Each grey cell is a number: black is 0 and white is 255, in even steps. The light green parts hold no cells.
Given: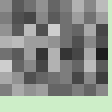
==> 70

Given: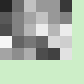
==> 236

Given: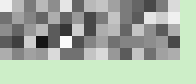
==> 173

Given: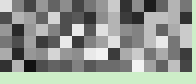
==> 203

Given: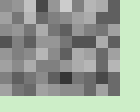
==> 161
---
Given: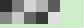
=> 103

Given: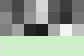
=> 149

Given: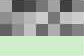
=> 182

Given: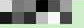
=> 46

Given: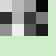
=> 58

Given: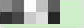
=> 202

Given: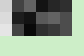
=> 19

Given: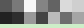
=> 153

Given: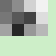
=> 67

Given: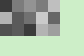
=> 113
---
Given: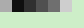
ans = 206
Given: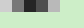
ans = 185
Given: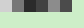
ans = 75
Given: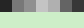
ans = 55
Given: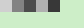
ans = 56
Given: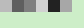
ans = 167
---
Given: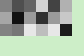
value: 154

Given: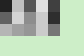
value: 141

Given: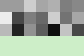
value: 126

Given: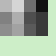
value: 79

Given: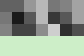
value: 88

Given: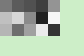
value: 139

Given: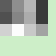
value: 172
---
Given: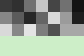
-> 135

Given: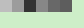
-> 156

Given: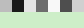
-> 26

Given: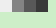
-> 132

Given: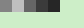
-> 191

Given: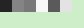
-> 132

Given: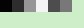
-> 45
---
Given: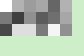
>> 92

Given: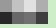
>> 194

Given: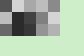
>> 66

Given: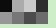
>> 171

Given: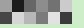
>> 141

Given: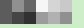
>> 246
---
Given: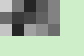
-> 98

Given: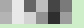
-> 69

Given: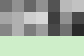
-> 145

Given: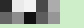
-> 73

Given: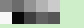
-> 179

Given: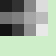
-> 166

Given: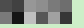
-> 122

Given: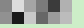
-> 59

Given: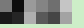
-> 111

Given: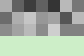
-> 85
